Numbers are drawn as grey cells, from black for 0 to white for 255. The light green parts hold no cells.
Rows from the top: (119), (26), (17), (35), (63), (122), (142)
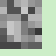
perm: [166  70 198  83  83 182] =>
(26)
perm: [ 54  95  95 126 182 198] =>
(63)
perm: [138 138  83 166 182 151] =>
(119)
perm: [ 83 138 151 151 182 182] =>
(17)
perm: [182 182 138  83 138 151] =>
(122)

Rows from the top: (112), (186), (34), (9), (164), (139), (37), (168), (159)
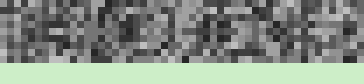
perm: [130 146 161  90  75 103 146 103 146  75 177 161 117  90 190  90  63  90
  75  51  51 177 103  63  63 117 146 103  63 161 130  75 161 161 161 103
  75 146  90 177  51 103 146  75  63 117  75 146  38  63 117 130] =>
(168)
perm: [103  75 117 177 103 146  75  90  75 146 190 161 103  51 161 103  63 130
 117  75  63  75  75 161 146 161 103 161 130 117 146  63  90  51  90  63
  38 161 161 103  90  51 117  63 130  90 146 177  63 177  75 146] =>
(112)
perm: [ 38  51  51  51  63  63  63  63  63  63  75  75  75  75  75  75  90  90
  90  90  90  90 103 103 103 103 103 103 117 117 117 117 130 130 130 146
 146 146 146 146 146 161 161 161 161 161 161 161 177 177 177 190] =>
(34)

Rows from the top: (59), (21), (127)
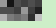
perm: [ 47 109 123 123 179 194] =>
(127)
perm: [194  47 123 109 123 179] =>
(127)
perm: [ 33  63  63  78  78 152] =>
(21)
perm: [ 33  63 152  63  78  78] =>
(21)

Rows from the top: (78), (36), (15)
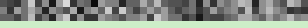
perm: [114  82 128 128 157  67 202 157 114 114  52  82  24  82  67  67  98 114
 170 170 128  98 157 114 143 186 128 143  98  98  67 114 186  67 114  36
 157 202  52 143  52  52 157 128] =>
(15)
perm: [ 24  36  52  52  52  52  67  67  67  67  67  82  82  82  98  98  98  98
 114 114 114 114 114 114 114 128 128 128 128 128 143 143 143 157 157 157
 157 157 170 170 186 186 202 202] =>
(15)

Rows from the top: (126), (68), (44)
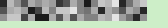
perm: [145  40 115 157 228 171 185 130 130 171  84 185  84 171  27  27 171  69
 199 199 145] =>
(44)
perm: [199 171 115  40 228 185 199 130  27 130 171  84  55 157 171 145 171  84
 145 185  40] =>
(126)
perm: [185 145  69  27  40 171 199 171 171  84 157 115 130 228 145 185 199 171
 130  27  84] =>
(44)
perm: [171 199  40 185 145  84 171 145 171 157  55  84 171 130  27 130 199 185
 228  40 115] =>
(126)
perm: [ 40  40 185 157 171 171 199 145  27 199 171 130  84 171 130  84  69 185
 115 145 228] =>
(68)

